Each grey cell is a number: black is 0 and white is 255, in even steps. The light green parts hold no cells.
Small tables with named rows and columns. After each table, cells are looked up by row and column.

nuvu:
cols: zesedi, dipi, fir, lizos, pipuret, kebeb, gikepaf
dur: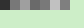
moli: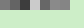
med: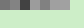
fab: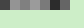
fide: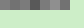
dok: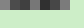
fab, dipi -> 148
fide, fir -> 123
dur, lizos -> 106
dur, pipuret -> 121
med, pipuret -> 129
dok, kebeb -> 71
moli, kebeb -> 138
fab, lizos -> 155
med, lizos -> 156
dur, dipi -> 120
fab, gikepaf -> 101
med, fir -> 66

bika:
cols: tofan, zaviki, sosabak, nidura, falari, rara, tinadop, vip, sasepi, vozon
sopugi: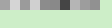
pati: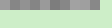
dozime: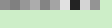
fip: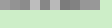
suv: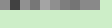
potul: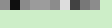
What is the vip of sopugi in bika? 181
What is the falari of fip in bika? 135
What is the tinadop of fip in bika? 124
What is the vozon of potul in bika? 140
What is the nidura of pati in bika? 133
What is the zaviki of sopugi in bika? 213
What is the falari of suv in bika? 164
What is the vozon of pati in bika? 136
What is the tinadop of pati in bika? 135
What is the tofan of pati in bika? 157
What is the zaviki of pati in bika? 134
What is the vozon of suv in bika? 137
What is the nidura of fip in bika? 189
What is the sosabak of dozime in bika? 151
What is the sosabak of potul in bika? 139
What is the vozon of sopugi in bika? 145
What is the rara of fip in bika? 185
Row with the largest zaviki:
sopugi

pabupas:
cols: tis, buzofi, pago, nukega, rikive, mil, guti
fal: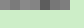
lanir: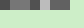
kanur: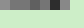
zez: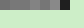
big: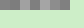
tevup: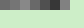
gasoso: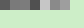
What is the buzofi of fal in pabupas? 123
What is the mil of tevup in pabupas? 55
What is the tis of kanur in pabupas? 142
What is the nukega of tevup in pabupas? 105
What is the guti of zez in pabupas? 31
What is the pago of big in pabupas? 161
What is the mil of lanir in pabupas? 99
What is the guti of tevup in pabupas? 129
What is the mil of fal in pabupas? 119
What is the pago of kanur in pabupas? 118
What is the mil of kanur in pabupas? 45
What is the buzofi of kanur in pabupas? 118
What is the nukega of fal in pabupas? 132
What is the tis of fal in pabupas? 135
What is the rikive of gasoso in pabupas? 198
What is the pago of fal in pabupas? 137
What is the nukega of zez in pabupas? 131
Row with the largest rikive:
gasoso

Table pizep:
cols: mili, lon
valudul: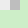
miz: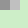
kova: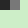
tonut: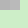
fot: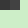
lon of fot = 66
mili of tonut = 181
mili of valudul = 237
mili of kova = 39
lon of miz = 192
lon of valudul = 190
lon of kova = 120
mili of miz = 148
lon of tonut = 186
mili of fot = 55

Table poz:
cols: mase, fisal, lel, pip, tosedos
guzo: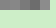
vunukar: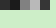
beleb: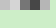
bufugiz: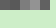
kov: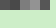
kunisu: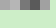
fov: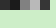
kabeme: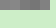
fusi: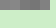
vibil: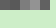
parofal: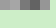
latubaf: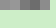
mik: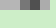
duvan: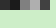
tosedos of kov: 86
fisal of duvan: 27
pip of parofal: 99
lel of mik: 119
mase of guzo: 132
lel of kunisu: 120
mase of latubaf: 145
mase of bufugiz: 95
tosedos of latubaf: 140
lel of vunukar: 129
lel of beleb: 118
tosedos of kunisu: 161
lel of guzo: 122
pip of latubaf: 109

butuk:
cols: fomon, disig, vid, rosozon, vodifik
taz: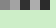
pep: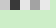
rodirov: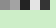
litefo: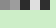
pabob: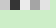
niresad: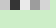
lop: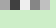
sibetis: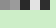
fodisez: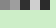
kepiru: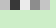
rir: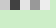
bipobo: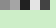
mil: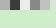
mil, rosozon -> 136
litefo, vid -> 44
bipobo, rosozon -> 228
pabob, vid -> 235
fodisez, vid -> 48
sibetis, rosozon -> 227
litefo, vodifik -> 47
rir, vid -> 228
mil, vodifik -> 193
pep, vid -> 230
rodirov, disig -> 163
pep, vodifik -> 233
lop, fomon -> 166
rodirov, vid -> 35
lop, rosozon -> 134
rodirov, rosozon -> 228

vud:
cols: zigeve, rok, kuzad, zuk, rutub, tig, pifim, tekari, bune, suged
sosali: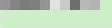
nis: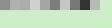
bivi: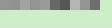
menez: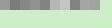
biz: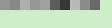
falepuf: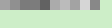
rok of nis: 176
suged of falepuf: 136
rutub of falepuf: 98
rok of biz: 137
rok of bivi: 145
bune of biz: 140
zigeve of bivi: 148
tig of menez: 182
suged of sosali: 179
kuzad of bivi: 163
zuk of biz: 151
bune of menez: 166
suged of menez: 162
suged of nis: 185
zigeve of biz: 148
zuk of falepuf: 124
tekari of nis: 120
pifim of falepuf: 187

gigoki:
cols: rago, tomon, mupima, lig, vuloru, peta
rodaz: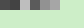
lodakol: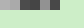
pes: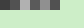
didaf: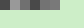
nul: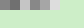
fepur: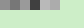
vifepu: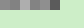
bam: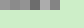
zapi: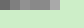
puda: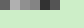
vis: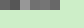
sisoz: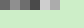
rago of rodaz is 75
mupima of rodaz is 190
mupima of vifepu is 174
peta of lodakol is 72
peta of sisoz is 172
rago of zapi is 106
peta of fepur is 172
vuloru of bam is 172
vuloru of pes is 144
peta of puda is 84
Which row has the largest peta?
nul

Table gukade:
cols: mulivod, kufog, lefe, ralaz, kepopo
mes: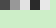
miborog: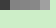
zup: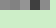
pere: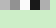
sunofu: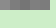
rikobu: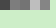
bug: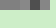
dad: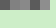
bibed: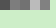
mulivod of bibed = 82
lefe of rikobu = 116
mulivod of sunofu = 139
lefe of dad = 137
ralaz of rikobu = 190
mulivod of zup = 137
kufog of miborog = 131
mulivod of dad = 93
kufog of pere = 146
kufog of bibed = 125
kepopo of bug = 134
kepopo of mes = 232
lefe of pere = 250
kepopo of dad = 142
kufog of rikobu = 125
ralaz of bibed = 187
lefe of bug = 136
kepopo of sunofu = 124
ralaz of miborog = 136
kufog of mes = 152

